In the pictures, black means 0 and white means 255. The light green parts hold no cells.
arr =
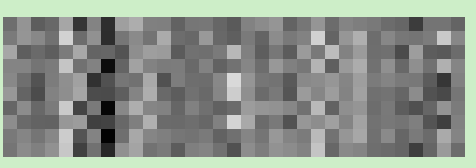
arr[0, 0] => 110
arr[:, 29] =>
[60, 116, 157, 143, 120, 140, 80, 127, 122, 62]
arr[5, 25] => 161
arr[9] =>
[117, 139, 128, 145, 199, 64, 113, 39, 144, 164, 114, 122, 92, 127, 132, 113, 81, 141, 125, 146, 140, 130, 196, 103, 137, 132, 110, 107, 101, 62, 101, 154, 108]
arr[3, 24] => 154
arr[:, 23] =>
[108, 100, 188, 95, 150, 157, 98, 160, 114, 103]
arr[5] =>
[152, 100, 76, 130, 142, 166, 76, 75, 94, 132, 174, 105, 93, 113, 105, 134, 205, 143, 107, 121, 85, 155, 134, 157, 131, 161, 112, 115, 102, 140, 82, 73, 118]
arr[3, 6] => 130
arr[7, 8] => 104
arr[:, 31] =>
[116, 201, 89, 176, 54, 73, 148, 63, 170, 154]
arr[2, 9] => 142
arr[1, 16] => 95
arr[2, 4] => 123
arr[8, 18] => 117
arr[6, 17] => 156
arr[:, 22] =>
[149, 209, 121, 180, 140, 134, 185, 141, 186, 196]
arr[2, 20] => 92
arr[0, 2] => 93
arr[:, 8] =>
[159, 118, 83, 100, 118, 94, 136, 104, 111, 144]
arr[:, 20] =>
[99, 121, 92, 128, 89, 85, 135, 82, 132, 140]
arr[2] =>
[166, 94, 106, 94, 123, 168, 100, 102, 83, 142, 158, 155, 91, 113, 111, 122, 184, 128, 94, 119, 92, 155, 121, 188, 130, 155, 110, 112, 75, 157, 93, 89, 108]
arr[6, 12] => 102
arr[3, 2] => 116
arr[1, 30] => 124
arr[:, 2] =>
[93, 136, 106, 116, 83, 76, 104, 99, 117, 128]
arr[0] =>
[110, 148, 93, 104, 166, 53, 131, 46, 159, 173, 128, 127, 98, 118, 119, 102, 90, 130, 139, 149, 99, 118, 149, 108, 132, 126, 121, 108, 102, 60, 116, 116, 100]
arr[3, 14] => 130
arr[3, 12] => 124
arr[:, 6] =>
[131, 145, 100, 130, 49, 76, 122, 64, 131, 113]

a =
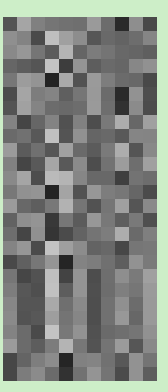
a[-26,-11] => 84
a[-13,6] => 82
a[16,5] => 140
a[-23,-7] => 61
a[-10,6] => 99
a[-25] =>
[143, 131, 74, 191, 160, 141, 86, 105, 99, 109, 133]
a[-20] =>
[83, 161, 132, 108, 105, 109, 154, 110, 49, 139, 76]
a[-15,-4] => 104
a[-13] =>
[155, 104, 94, 120, 178, 117, 82, 117, 160, 85, 138]
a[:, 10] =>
[73, 133, 95, 145, 73, 78, 76, 160, 132, 136, 160, 109, 75, 138, 79, 127, 120, 122, 160, 154, 153, 153, 145, 137, 116, 93]
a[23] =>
[155, 107, 93, 124, 180, 119, 83, 116, 155, 86, 137]
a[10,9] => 110
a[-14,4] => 164
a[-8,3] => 191
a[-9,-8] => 149
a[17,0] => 73
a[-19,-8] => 131
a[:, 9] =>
[142, 109, 101, 135, 104, 146, 139, 103, 133, 85, 110, 115, 102, 85, 121, 106, 118, 146, 122, 118, 108, 103, 117, 86, 146, 146]
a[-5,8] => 152
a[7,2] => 102
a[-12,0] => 98
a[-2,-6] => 129
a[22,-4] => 106
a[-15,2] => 77
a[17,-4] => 112
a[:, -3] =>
[42, 99, 104, 102, 107, 42, 49, 173, 89, 173, 156, 63, 119, 160, 94, 173, 71, 94, 142, 127, 144, 152, 111, 155, 88, 75]
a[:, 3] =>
[117, 191, 91, 195, 35, 132, 108, 131, 192, 86, 166, 186, 35, 120, 56, 53, 195, 149, 191, 193, 169, 158, 195, 124, 140, 107]
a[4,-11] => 119
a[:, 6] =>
[154, 86, 124, 93, 154, 153, 154, 77, 101, 91, 77, 104, 151, 82, 151, 116, 99, 125, 77, 79, 78, 78, 81, 83, 132, 148]
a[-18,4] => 84

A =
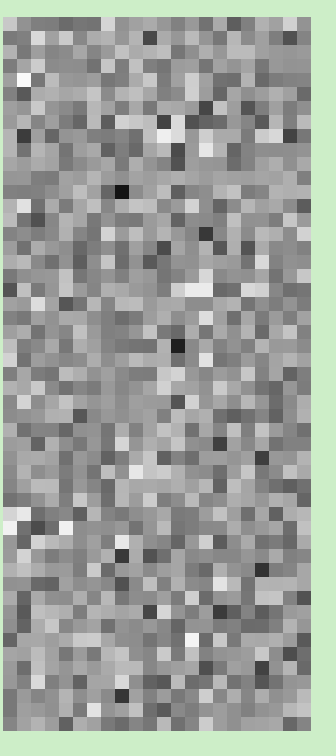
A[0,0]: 200
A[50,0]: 133
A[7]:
[154, 182, 133, 159, 124, 102, 186, 93, 209, 199, 189, 67, 218, 81, 99, 107, 152, 133, 89, 182, 127, 186]
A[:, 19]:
[161, 126, 153, 152, 124, 176, 160, 182, 216, 141, 174, 162, 179, 169, 125, 175, 137, 130, 115, 135, 125, 155, 168, 153, 164, 165, 102, 108, 98, 155, 114, 152, 139, 111, 176, 97, 166, 123, 170, 126, 178, 197, 117, 128, 176, 141, 146, 115, 144, 152, 168]
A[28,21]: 177
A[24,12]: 111
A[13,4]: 123
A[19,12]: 206
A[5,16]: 166
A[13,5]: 166
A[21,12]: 142
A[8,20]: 67
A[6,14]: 70
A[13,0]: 179
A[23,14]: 169
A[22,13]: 173
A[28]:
[140, 146, 152, 176, 178, 87, 137, 152, 144, 155, 162, 128, 188, 166, 176, 112, 95, 113, 133, 98, 142, 177]
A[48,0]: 120
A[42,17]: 131
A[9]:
[180, 114, 181, 165, 116, 158, 169, 97, 126, 105, 166, 186, 75, 155, 230, 180, 101, 131, 142, 141, 142, 147]
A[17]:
[173, 185, 137, 112, 146, 94, 142, 197, 108, 146, 89, 119, 147, 145, 167, 159, 154, 115, 216, 130, 145, 142]
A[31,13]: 110
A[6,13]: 155
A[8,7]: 124
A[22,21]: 129
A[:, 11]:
[151, 171, 190, 117, 123, 128, 172, 67, 239, 186, 132, 167, 189, 137, 167, 180, 75, 119, 117, 125, 168, 175, 121, 178, 175, 199, 209, 154, 128, 194, 164, 97, 204, 166, 126, 168, 186, 134, 111, 158, 128, 159, 214, 136, 134, 202, 152, 88, 156, 90, 185]
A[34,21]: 101
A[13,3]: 171
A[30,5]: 120
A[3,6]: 114
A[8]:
[180, 60, 159, 102, 148, 153, 127, 124, 133, 112, 192, 239, 219, 152, 206, 170, 170, 123, 203, 216, 67, 119]
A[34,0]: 114
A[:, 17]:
[128, 139, 187, 164, 179, 143, 84, 133, 123, 131, 130, 159, 124, 182, 145, 139, 84, 115, 144, 216, 116, 167, 180, 128, 155, 199, 145, 183, 113, 127, 136, 160, 198, 165, 166, 111, 142, 170, 150, 138, 115, 118, 131, 107, 170, 157, 153, 130, 134, 129, 161]
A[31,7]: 98
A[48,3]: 145
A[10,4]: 121

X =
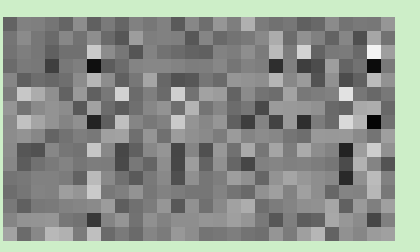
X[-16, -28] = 99
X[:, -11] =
[176, 121, 142, 130, 146, 139, 119, 62, 132, 169, 70, 144, 105, 173, 149, 115]
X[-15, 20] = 108
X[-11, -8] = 163
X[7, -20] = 191
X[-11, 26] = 104
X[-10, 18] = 73
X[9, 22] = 141
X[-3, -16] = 88
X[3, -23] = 127
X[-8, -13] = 124
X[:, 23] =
[139, 99, 121, 158, 145, 129, 105, 106, 152, 131, 118, 136, 103, 166, 168, 99]
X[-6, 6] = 125
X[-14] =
[115, 126, 119, 96, 112, 112, 202, 140, 119, 85, 131, 114, 107, 99, 96, 130, 125, 142, 123, 186, 124, 211, 99, 121, 123, 105, 243, 158]
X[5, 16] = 99
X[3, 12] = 131
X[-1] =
[162, 107, 136, 184, 177, 123, 191, 106, 122, 106, 133, 123, 152, 141, 116, 119, 126, 115, 111, 149, 123, 159, 182, 99, 145, 134, 155, 160]
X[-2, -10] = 121
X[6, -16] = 110
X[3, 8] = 108
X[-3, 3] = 122
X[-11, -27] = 199
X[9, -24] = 118
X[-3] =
[121, 96, 120, 122, 130, 133, 138, 156, 94, 112, 124, 150, 88, 145, 112, 137, 161, 173, 110, 124, 132, 143, 145, 166, 97, 154, 127, 160]
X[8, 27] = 159
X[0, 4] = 101
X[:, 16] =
[126, 115, 125, 117, 150, 99, 108, 96, 155, 113, 102, 158, 116, 161, 159, 126]
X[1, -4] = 134
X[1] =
[117, 139, 119, 106, 135, 114, 142, 106, 86, 157, 126, 129, 127, 87, 133, 105, 115, 121, 137, 172, 108, 145, 128, 99, 134, 79, 166, 114]
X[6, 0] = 149
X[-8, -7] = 110
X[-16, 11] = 129

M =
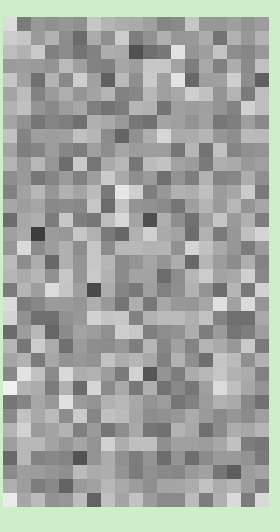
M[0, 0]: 220
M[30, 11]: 143
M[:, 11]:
[133, 176, 119, 198, 160, 159, 115, 164, 214, 157, 194, 111, 151, 139, 174, 170, 180, 149, 108, 129, 168, 186, 141, 134, 129, 148, 114, 156, 145, 113, 143, 109, 137, 164, 138]
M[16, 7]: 139
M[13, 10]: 145
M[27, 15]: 177
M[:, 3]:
[144, 178, 128, 147, 179, 155, 137, 132, 157, 156, 150, 133, 150, 137, 124, 155, 157, 104, 144, 219, 154, 111, 102, 171, 167, 138, 124, 152, 186, 163, 162, 136, 149, 137, 146]
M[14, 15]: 197
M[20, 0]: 219
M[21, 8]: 199
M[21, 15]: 132
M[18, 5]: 150
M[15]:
[160, 171, 61, 155, 152, 198, 177, 122, 103, 176, 207, 170, 164, 109, 178, 122, 151, 192, 212]
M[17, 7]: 182
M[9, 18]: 147
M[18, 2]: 182
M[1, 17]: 152
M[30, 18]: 118
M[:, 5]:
[144, 108, 116, 160, 206, 149, 167, 112, 192, 125, 201, 128, 164, 136, 126, 198, 141, 149, 150, 159, 149, 152, 163, 156, 151, 173, 108, 154, 202, 127, 165, 83, 187, 154, 189]
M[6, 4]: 156
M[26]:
[241, 180, 172, 124, 178, 108, 213, 139, 169, 120, 175, 114, 137, 119, 159, 219, 191, 167, 147]
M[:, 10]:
[159, 146, 111, 199, 202, 184, 178, 113, 174, 158, 187, 155, 126, 145, 79, 207, 178, 165, 162, 159, 120, 178, 126, 182, 168, 86, 175, 147, 141, 118, 191, 148, 144, 143, 155]
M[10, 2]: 183
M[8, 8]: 101
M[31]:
[105, 184, 131, 136, 132, 83, 147, 172, 144, 125, 148, 109, 147, 110, 139, 154, 154, 147, 122]
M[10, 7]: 170
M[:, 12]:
[138, 150, 226, 162, 227, 168, 159, 160, 171, 118, 162, 147, 177, 117, 142, 164, 145, 173, 141, 143, 152, 186, 146, 161, 178, 125, 137, 117, 151, 179, 160, 147, 135, 165, 138]
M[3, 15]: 128
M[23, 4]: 111
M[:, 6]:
[198, 171, 130, 131, 161, 163, 126, 176, 182, 159, 117, 158, 187, 198, 119, 177, 198, 198, 201, 74, 174, 209, 156, 142, 147, 177, 213, 147, 133, 154, 147, 147, 171, 161, 99]
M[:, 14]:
[152, 172, 158, 169, 158, 193, 160, 161, 181, 115, 122, 178, 191, 180, 160, 178, 193, 182, 204, 147, 166, 194, 125, 181, 111, 183, 159, 156, 154, 111, 156, 139, 161, 194, 125]
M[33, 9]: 157
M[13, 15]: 154
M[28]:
[138, 194, 168, 186, 141, 202, 133, 192, 187, 165, 141, 145, 151, 170, 154, 139, 150, 139, 159]
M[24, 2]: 123
